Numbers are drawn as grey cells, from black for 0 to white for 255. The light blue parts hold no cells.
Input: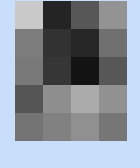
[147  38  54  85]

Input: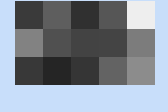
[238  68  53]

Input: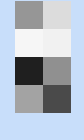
[220 246]

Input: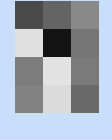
[137  19 124]

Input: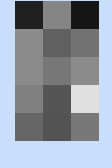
[ 22  96 138]

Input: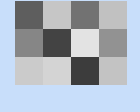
[193 227 212]
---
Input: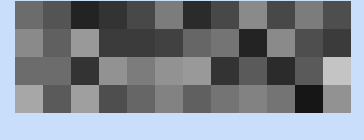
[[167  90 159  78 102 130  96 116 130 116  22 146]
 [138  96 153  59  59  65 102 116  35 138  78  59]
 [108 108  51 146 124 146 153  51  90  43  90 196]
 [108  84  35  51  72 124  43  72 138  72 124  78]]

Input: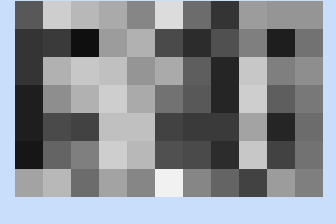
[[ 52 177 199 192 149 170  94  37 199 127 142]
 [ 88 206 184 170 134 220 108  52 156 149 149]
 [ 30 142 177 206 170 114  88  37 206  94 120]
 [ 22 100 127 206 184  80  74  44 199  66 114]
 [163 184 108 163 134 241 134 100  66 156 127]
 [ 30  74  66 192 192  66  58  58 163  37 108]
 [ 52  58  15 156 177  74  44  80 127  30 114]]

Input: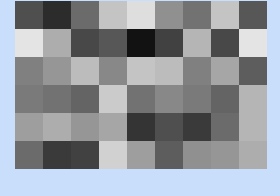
[[128 150 188 136 196 188 128 166  93]
 [158 173 150 166  52  79  58 107 181]
 [ 79  44 107 196 222 144 114 196  87]
 [122 114 100 203 114 136 122 100 181]
 [228 173  72  87  18  65 181  72 228]
 [107  58  65 209 158  93 144 150 173]]

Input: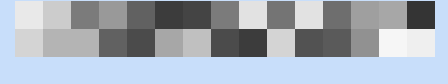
[[212 180 180  97  75 167 192  75  60 212  82  90 145 246 239]
 [233 204 123 153  97  60  68 123 226 116 226 110 159 167  52]]

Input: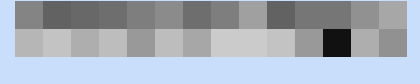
[[182 195 174 189 153 189 167 203 203 195 153  17 174 145]
 [132  98 104 110 126 139 110 126 160  98 118 118 145 167]]

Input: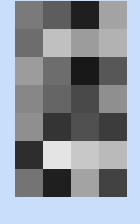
[[ 45 228 200 186]
 [116  31 163  66]
 [109 192 156 178]
 [143  52  80  60]
 [135 101  73 143]
 [122  93  31 163]
 [156 109  24  87]]
